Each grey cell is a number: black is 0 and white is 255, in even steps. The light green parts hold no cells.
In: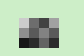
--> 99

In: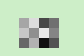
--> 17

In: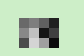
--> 160

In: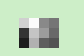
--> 94

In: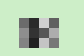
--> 196

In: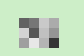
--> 180
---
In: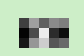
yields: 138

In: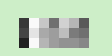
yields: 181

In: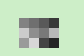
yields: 89

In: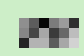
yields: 155

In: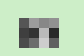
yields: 135

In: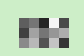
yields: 245

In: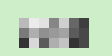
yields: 103

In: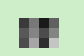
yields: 26

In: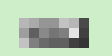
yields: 182

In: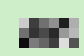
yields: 31
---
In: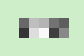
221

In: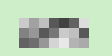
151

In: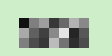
96

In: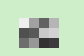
89

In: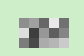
62

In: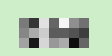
171

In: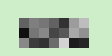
118

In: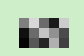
107
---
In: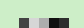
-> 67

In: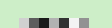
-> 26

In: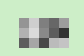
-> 93

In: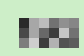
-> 206

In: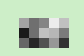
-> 102

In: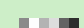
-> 253

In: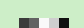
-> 59
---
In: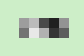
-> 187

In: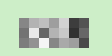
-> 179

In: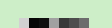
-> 6

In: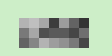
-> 191

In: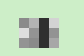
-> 179

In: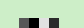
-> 0

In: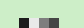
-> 233
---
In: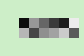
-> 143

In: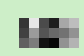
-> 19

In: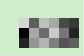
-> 179

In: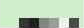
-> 132

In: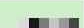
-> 123

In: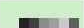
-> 139
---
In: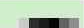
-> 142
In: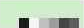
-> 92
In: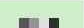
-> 48
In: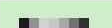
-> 49
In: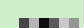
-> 150
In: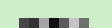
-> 112
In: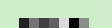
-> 140
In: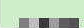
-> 82
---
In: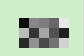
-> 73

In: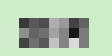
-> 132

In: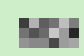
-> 72

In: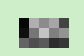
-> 90

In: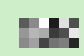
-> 115

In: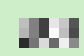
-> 106
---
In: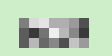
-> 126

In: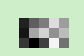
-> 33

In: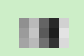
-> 144

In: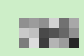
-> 144

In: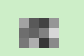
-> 162

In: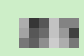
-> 173

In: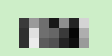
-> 58

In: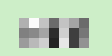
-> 176

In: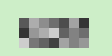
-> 88
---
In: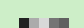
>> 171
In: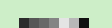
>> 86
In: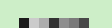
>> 203
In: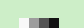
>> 157
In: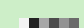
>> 34
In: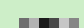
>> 178
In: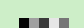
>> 160
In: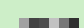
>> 67
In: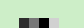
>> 119
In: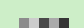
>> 204
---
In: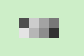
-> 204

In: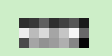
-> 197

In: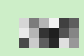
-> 31

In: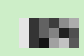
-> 131

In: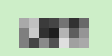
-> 180

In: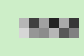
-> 35

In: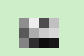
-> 172
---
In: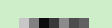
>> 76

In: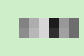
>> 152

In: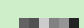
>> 149

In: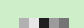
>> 156

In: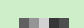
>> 55

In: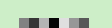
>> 151

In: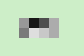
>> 77

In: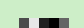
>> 3
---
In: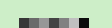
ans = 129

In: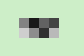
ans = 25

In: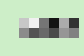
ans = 19

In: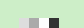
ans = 170

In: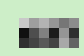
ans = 149

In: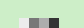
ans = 120

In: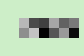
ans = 166
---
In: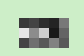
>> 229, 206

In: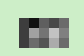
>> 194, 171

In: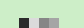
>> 219, 165

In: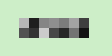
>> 203, 183

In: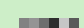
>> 198, 148

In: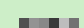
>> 189, 147

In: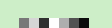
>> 254, 213

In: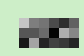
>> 197, 174

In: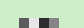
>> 231, 133
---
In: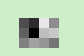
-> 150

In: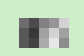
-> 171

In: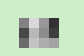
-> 173

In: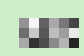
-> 78

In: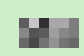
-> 116

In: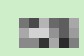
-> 51

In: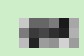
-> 156

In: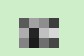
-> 111
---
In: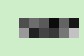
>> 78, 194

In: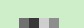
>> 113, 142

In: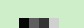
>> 8, 208

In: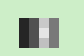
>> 37, 121

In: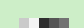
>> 202, 114

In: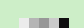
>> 236, 15

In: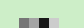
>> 118, 204
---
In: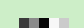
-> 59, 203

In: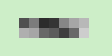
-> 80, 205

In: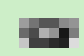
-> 157, 220

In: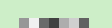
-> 151, 97

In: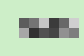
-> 92, 126

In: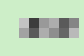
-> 195, 185

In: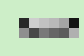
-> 41, 176
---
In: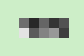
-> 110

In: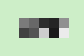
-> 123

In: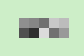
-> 143

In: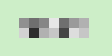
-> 144

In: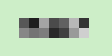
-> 87

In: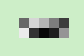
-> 104

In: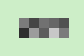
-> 123

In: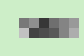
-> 120
